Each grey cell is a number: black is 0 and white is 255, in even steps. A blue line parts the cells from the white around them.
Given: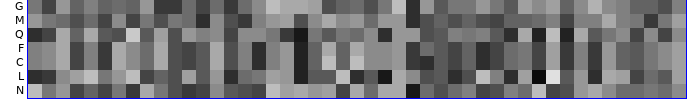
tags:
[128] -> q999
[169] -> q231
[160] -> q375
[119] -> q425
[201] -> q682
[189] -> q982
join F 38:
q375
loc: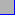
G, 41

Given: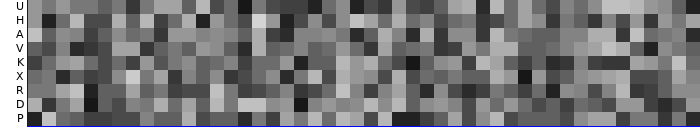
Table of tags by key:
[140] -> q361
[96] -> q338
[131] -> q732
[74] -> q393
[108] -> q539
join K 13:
q338
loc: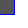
K, 10

